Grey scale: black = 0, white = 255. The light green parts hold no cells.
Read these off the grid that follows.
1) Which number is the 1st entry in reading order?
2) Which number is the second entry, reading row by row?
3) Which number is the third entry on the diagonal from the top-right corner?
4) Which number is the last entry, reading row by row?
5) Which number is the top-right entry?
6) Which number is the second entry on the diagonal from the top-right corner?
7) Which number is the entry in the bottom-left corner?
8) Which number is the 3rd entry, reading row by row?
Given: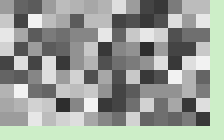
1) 156
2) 100
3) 80
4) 56
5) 188
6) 156
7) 156
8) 91

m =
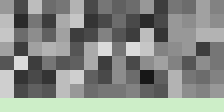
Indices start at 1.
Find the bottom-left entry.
207
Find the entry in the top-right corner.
130
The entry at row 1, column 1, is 152
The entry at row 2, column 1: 189
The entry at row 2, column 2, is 42
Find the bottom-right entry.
152
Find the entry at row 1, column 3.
189
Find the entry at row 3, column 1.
198
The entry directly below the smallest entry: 96
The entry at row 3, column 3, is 141
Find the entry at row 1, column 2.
73
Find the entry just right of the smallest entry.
96
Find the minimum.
23

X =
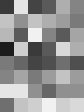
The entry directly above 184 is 195
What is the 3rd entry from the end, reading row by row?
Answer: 241
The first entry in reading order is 58
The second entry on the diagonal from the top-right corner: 156
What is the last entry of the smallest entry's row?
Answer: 174
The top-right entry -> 132
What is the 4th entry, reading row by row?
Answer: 90
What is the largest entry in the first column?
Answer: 229
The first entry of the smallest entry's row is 28
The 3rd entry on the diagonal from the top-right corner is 132
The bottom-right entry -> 217
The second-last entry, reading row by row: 207

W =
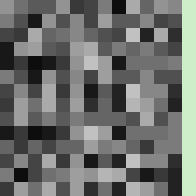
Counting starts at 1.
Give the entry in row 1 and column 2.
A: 112
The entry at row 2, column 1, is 123
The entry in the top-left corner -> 147
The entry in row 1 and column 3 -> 90
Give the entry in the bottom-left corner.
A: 57
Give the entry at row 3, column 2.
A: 57
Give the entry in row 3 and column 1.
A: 68
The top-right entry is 135
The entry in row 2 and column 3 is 24
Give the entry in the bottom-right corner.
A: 34
